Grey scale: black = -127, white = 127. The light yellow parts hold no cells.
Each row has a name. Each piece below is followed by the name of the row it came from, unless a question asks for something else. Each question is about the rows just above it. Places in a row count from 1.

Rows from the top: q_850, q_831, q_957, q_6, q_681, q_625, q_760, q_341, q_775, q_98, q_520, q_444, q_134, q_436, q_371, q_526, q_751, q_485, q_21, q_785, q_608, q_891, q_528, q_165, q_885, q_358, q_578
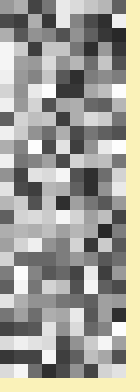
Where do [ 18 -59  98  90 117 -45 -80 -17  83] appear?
q_134
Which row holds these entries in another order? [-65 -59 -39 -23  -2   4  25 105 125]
q_785
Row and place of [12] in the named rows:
q_625, 8
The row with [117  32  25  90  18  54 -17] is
q_681
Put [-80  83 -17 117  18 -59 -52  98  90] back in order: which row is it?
q_578
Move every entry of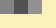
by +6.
[ 10 -39  24]

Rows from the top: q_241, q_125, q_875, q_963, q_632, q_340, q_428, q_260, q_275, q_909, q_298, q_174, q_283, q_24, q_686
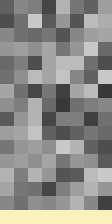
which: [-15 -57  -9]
q_428
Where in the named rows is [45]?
q_125, 8
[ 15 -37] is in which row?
q_174
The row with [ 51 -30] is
q_298
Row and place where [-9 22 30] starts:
q_298, 1
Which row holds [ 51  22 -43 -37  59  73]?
q_283

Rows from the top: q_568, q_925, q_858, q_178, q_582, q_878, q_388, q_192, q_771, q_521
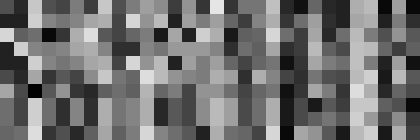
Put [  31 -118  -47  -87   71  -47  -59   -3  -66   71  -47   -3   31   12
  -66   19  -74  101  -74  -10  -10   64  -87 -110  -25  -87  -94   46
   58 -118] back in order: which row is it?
q_568
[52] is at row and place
q_388, 11
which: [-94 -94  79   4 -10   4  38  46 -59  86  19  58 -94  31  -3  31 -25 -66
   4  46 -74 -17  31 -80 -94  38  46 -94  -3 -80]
q_925
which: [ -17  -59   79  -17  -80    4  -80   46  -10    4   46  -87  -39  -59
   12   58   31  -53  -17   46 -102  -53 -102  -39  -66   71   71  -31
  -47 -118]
q_192
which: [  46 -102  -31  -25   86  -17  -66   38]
q_858
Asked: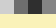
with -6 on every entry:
[ 73 -23 -86  -2]
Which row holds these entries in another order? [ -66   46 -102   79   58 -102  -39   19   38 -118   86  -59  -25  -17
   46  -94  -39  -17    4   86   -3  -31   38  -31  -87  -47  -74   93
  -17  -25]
q_521

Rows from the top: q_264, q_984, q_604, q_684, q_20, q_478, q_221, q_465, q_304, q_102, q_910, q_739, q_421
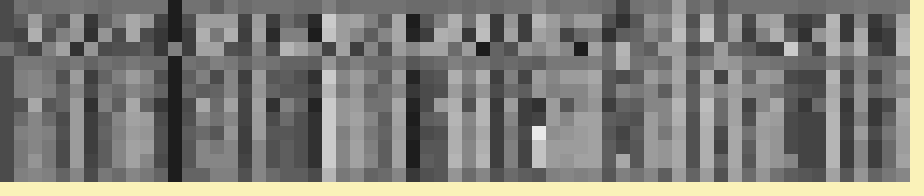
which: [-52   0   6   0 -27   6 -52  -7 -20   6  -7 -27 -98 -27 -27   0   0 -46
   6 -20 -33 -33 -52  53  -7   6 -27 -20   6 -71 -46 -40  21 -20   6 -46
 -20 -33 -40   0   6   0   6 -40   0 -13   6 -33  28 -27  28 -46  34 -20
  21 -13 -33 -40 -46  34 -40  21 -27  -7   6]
q_421
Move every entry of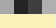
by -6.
[ 34 -97 -71  41]
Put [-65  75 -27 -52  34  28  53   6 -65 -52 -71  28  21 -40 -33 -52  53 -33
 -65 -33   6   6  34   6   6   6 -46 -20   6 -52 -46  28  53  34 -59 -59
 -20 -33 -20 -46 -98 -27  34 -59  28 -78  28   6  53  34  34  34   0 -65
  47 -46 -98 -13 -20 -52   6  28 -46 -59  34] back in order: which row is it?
q_304
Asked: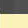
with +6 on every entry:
[-46 -40]
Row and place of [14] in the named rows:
q_102, 40
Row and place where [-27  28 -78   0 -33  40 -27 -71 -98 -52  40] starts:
q_465, 5
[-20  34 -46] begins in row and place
q_304, 52

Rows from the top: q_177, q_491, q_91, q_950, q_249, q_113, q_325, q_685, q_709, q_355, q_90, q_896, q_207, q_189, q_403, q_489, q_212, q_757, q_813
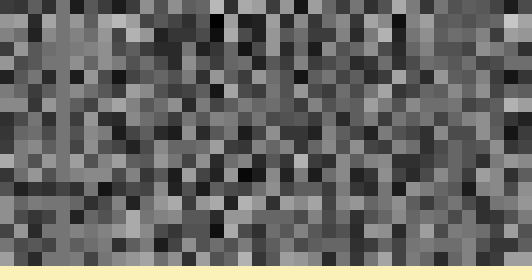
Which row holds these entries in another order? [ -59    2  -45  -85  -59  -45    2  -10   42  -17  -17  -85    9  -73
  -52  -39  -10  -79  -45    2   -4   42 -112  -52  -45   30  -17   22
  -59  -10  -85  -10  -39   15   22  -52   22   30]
q_212
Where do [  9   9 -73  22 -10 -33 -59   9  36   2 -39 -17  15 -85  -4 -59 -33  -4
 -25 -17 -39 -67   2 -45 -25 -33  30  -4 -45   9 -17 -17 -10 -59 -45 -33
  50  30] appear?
q_685
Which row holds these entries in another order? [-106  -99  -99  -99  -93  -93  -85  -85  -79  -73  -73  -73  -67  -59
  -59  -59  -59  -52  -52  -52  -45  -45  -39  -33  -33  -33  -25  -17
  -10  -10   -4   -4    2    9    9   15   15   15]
q_355

